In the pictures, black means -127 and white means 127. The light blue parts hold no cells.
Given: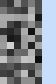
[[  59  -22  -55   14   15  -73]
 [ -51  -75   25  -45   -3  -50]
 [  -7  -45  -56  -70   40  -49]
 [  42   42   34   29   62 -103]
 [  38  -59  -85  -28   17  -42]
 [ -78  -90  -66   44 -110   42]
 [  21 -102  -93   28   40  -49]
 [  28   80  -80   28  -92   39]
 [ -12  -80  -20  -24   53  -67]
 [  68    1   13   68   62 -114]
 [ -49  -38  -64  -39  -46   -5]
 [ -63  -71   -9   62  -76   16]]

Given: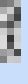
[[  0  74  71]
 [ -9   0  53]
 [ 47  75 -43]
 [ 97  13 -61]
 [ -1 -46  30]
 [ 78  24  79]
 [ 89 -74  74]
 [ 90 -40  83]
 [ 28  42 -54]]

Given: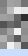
[[ 22 113  79 -40]
 [  0  35  30 -11]
 [ 10  60 109 102]
 [ 32  26 -27 -81]
 [-43 -21 -35  20]
 [  3  32 113  13]
 [ 49  12 -37  23]]

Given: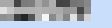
[[ 16  22 -64 -89 -42  54 117  10  49   6  97  -6  83]
 [ 41  41 -58  -4  -1  41  18  46 -61 -58 -11  -7   7]
 [ 96  71  51  50  50  52  48  45  42  25  27 -56  14]]

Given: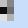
[[  96   50]
 [  64    6]
 [-114  -16]]

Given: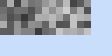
[[-33 -35  21   2   2 -68 -21 -10  69  45  48  35  66]
 [-35  44 -61  26 -12  -4  23  47   2  58 -57 -35  16]
 [-16 -37 -14 -17 -45 -11  53  17  48  77  -3  44 -44]
 [ -6 -47 -32 -71 -37  47  44  58  36 -14  67  53  44]
 [ 45 -36  19 -41  16  10 -28  48 -44 -42  67 -29 -51]]

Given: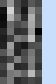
[[ -36   -4  -84  -71  -54  -65]
 [ -36   24  -57  -84  -39  -57]
 [-108   82  -49 -103   16  -31]
 [-118   50  -17  -82   48  -42]
 [-112  -20  -52  -36   40  -37]
 [ -89  -13  -81  -75   27 -125]
 [ -99  -64   -3  -19   64  -71]
 [ -93   30  -87 -102  -48  -44]
 [ -41   11  -91  -55   -8  -61]
 [ -79  -56    0  -47    0  -59]
 [ -59   30  -87  -81   -4  -79]
 [ -74   -7    0  -28   58  -40]]

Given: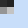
[[ 21  67]
 [-82 -92]]

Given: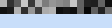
[[-109  -99   49  -81   22  -66   43   50 -112 -104 -113  -31 -120  -32
   -93  -14]
 [  51  -78  -35   72  -71   48   -3   21   11    1   71  -30  -93  -96
   -27 -111]]
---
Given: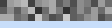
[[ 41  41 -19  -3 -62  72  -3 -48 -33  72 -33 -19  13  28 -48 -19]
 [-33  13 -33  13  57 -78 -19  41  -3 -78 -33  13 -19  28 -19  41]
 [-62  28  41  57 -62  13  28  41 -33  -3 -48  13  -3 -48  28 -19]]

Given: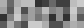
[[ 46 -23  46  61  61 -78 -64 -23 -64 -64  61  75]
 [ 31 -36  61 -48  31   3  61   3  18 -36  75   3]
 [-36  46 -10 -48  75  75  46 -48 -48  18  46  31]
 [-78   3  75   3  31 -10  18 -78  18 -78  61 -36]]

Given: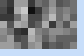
[[  43  -42   43   29  -54  -30   43  -70    2  -42   29]
 [  29   29    2  -42   14   29  -54  -30  -42  -30    2]
 [  14  -14  -70  -83   57    2  -14   14   14    2  -14]
 [   2   29  -54  -42   43   14  -30    2  -30  -30  -30]
 [ -42  -70   29   29  -70  -14  -30   14  -42  -30  -14]
 [ -54  -83   43   73 -110  -70  -14   29  -14    2  -14]
 [ -70  -70  -14   43  -54  -54    2   57  -14   14  -30]]

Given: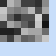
[[  70   10   -5   10   54  -47   38]
 [  54  -32  -79  -47  -47   82  -79]
 [  -5  -63   24  -32  -20   24   70]
 [ -63   38   10  -32  -63   70 -107]
 [ -79   54   24  -63  -63  -79   10]
 [ -95  -95  -79   54   38   38  -20]]

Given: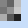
[[ 44 -39 -94]
 [  3 -27  60]
 [-11  17  73]]

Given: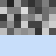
[[ 77  -1  -1  92 -31 -61 -16  -1]
 [ 61 -31  29  13  29 -77  77 -47]
 [-16 -92  29 -47 -77 -47  -1 -61]
 [-31  13 -61  77 -61 -61  45  77]
 [-77  45 -77  13  -1  45 -16  61]]

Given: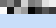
[[ 123 -110   56   27 -123  -82  -43  -70]
 [ -15   11  -56   81   -3   11   95  110]]
